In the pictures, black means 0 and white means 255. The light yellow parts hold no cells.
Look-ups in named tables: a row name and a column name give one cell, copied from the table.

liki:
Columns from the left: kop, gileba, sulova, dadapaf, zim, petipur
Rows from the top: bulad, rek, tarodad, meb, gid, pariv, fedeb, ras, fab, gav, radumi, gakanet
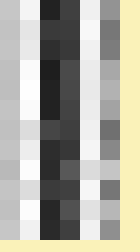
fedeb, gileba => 220
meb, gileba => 250
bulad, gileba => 244
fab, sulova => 43
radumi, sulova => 39
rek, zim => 248
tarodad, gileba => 233
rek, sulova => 58
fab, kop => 185
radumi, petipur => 183
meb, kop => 191
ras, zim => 245
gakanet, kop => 198
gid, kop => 190
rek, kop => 194
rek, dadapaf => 60
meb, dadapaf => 74
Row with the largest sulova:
fedeb

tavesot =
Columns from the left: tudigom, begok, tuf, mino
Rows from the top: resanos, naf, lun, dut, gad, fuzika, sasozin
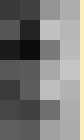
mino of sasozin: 171
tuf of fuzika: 112
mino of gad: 178
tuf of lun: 121
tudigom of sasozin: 95
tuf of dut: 168
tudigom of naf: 85

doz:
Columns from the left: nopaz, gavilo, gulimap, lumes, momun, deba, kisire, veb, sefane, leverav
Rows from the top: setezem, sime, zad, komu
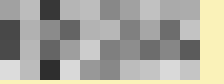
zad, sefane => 134
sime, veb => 166
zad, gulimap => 101
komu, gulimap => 46
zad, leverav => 91
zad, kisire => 141
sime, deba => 183
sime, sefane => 109
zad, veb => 109
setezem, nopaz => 161
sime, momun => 179
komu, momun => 152
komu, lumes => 217
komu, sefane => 217
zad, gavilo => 183
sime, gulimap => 139

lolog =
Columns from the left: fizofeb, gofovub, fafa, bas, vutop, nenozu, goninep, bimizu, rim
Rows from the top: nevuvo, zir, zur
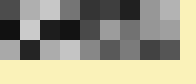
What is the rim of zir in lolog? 159
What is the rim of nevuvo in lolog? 179
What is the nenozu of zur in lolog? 89
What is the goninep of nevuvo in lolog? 32
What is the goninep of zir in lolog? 114
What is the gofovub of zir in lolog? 203
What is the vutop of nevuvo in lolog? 52
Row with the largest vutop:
zur

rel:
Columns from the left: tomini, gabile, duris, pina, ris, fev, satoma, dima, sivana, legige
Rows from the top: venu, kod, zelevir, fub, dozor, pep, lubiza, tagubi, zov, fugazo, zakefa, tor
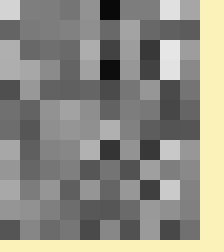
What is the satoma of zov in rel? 82
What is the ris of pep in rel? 142
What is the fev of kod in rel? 105
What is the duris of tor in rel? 107
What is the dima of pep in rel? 120
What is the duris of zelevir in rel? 111
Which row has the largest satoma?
kod

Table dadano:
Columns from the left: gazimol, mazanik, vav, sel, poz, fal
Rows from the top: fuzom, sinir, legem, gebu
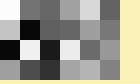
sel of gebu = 165
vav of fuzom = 103
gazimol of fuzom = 252
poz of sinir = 158
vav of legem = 26
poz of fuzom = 216
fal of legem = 152
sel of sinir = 102
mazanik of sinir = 8
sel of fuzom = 161
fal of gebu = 130
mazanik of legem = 240
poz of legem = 107
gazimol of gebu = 159
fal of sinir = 120
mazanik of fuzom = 115
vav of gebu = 50
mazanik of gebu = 77

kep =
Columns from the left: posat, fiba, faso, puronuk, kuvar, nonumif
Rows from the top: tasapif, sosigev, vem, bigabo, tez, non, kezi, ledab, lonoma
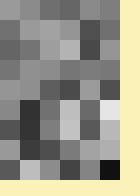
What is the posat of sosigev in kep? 113
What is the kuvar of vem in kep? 73
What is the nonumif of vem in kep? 149
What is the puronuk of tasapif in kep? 102
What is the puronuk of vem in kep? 179
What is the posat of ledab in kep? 153
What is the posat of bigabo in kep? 117
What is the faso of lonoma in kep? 140
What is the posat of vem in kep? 101
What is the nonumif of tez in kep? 80
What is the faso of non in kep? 113
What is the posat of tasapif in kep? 154
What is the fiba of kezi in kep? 52
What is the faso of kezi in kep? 126
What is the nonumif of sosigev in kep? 112
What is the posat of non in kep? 136

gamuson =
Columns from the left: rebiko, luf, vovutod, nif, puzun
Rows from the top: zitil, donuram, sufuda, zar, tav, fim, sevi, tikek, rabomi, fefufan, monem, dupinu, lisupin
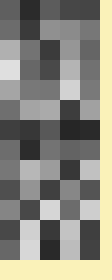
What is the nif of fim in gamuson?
61
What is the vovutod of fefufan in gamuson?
64
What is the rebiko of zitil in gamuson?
95
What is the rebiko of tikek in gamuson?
109
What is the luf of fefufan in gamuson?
148
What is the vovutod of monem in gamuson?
214
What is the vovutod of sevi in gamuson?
88
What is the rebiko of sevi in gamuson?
63
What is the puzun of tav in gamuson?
121
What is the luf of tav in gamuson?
120
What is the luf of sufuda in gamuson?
115

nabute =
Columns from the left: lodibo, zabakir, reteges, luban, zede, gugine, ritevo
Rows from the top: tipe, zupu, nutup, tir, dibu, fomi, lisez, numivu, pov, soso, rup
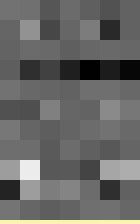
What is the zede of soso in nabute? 108
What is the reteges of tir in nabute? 65
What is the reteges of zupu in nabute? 71
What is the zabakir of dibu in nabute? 104
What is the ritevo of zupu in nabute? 98
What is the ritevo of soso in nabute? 97
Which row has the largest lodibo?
pov

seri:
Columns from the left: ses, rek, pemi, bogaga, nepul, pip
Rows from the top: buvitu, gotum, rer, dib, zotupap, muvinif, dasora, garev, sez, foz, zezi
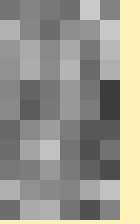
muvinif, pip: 60
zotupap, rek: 100
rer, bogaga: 167
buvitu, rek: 132
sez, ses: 120
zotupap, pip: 61
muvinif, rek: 92
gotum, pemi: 110
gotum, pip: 199
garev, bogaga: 116
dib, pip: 175
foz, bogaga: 131
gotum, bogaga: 142
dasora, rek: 137
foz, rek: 144
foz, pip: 193
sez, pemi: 151
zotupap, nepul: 117
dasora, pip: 89

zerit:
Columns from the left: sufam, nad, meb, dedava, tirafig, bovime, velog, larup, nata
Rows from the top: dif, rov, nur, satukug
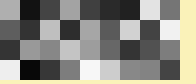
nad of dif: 18
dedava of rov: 45
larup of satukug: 131
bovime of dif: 42
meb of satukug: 55
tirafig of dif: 64
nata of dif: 117
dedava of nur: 196
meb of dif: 68
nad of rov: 51
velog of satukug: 136
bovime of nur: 103
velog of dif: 33
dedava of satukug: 125
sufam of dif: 175
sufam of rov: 94
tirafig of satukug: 247
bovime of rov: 90
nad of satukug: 8
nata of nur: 125

